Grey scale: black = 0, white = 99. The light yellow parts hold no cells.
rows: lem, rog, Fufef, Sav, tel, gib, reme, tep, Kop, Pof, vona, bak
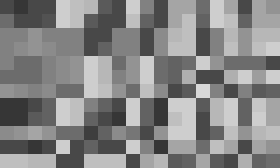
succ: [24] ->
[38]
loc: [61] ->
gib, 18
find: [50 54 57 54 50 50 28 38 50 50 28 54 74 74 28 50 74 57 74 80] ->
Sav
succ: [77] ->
[64]
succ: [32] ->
[80]
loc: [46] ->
Pof, 9

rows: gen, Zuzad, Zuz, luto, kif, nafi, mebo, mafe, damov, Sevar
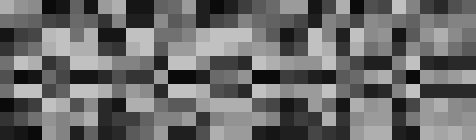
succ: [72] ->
[75]
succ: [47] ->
[60]
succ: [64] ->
[68]

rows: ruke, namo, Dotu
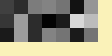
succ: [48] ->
[51]
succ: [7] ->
[58]
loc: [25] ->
ruke, 0

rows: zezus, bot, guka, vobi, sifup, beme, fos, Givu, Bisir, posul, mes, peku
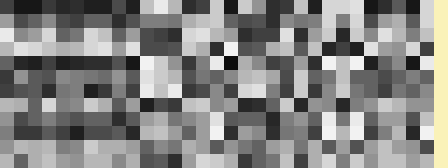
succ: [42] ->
[57]
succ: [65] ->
[29]

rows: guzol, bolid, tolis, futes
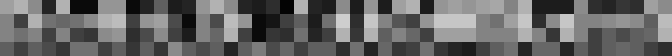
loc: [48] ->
futes, 18
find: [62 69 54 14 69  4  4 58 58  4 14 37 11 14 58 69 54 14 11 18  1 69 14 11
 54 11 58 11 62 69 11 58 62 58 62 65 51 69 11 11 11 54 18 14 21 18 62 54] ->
guzol
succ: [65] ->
[51]
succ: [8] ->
[25]
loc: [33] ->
bolid, 28

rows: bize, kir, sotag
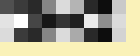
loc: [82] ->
sotag, 8
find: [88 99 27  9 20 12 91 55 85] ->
kir
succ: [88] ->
[99]
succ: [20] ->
[12]
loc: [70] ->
bize, 5

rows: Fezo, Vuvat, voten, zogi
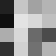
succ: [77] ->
[63]
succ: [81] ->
[44]
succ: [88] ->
[84]
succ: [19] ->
[81]
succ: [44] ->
[70]

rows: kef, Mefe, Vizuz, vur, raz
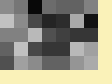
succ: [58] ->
[66]
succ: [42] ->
[38]
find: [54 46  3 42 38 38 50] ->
kef
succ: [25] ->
[21]
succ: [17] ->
[66]

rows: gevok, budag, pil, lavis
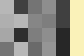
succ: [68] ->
[71]
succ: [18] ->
[49]
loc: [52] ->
budag, 2
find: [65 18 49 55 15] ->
pil
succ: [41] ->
[58]
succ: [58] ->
[15]

